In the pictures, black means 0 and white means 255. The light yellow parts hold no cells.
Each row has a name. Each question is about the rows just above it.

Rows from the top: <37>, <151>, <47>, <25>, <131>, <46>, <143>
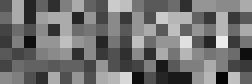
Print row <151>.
[108 171  37 159 171 171  37 149  68 138  57 149  80 203 182 182  98  57
 182  57  89]
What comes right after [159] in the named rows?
[171]

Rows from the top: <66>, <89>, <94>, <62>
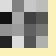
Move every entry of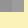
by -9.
[138 147]
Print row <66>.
[220 129 199 188]
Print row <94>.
[147 156  97 119]

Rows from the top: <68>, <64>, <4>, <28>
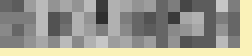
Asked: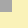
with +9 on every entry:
[176]
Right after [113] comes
[177]
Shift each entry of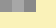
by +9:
[156 176 146]
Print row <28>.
[125 125 147 167 137 186 137 177 198 157 167 137 157 102 147  82  92  92
 186 125]
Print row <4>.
[137 102 137 186  82 113 177 157 125 177 137 102  92 102 137 147 167  92
 147 102]
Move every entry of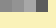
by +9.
[146 156 176 101]

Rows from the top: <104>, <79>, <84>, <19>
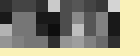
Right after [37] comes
[14]
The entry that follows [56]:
[212]
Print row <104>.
[ 47  68  68  47 202  77  86  68  56 212]
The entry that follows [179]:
[118]
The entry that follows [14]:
[77]
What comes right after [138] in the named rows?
[86]

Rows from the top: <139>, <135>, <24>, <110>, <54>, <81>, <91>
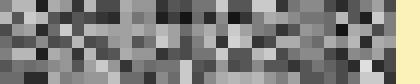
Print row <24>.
[ 75 150 161  43 108 202  86 183 172 161 161 172 150 183 161 108 150 172
 127 202 161 127 117  53  86 150 138 108  21 172 161  75 127]
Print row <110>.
[108  75  86 138  75  86 183  75  86 150 161  86 117 202 161  75 127 183
  53 211 183  53  75 172 172 127 108 172 138 183  43 172 161]
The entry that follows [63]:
[21]
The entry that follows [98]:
[75]
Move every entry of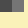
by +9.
[ 84 126]
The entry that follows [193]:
[108]

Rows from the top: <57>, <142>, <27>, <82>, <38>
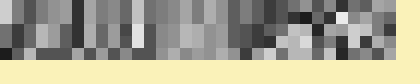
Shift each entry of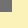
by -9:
[104]
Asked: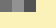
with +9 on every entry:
[122 155  92]
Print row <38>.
[ 28  94 183  83  83  83 165  83 156  83 137  83  83 146 174 137 156 146
 174 146  60 156 206 113 183 183 104 194  38 113 137  83 165]
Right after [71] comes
[226]
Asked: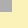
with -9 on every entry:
[165]
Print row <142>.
[206 125  83 125 146 156  50 165 125 137 104 194 113 125 137 165 125 174
 146  94 125  94  60  83  50  28 104  50 235 137 165 125 104]

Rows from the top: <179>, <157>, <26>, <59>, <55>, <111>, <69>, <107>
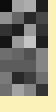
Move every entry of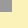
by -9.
[145]
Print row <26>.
[ 51  30 154  51]
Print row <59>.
[ 21 154 197  30]
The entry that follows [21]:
[154]

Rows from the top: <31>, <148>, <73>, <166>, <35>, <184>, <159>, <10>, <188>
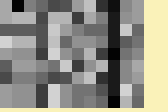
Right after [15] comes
[136]
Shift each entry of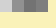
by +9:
[219 154 124 135]

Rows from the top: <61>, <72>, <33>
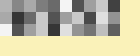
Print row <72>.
[169  54 106 201  83 159 201  74 223 147]
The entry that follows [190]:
[95]
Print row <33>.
[244  83 159 201  54 223 147 116 190  95]
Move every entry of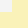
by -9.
[235]
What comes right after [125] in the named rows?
[106]

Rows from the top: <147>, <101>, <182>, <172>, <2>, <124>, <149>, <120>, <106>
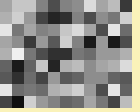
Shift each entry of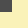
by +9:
[86]
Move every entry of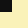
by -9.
[7]

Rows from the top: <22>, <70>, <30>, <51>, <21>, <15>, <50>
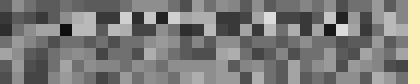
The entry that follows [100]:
[91]
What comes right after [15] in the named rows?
[185]
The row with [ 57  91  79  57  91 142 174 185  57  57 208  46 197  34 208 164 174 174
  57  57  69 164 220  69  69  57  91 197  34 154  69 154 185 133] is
<70>

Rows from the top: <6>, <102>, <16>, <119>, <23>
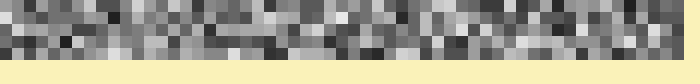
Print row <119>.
[113  80  50 101 157  32 199 135 113 176 135 125 188 188  70 157 146  80
  70  80 101  80  59 146 101 125 135  50  89 135 188 146  89 113 125  89
 209  70  50 157 125 176 125 221 199 176 188 125 146 146 101 167 221 101
 188 101  89]
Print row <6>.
[157 135  59 157 113  89 146 199  80  80 135 209 157 113 199 157  59 135
 125 101 135 188  59 125 135  89  89 176 125 157 113 199 101  70 113 135
 199 209 113 101  59  59 209  59  89 167  41 146 157 146 188 125  32 125
  80 113 101]

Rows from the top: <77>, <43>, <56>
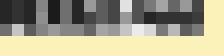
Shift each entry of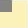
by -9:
[123]
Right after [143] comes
[27]

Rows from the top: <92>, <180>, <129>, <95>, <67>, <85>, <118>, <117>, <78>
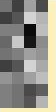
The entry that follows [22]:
[139]
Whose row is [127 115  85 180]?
<78>
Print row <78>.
[127 115  85 180]
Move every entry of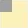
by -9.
[151]
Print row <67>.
[115 127 160 148]
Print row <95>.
[104 200  22 139]
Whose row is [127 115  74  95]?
<117>

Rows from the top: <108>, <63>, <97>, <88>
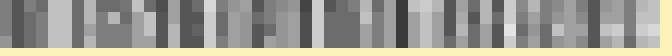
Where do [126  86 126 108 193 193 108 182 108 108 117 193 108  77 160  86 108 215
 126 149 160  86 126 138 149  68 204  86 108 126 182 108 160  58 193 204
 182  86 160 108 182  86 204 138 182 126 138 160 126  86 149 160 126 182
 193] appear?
<108>
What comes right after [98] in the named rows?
[204]
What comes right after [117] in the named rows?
[193]
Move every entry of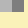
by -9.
[173 117]
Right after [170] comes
[86]

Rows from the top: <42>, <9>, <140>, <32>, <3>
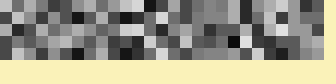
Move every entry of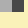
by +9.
[183  81]
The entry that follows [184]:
[132]
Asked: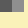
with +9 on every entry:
[ 99 152]
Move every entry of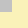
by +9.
[203]
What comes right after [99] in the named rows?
[122]

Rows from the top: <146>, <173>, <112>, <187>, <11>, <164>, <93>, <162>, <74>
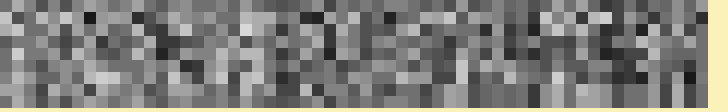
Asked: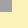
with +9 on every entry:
[171]
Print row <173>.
[196  81 112 184 142 196 152  24 152 162 152  46  81 121 172 142 130 152
 112 112 184 172 172 112 130  46  35 162 121 184  81 112  35 102 112 172
 162 196  91 162 142 130  91 112  57 196 130 172  57 184 205  69 152 112
  57 112 142 112  46]

